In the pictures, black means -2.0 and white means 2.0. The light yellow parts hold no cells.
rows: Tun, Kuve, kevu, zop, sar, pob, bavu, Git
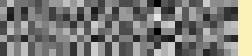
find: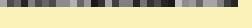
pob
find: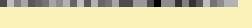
sar

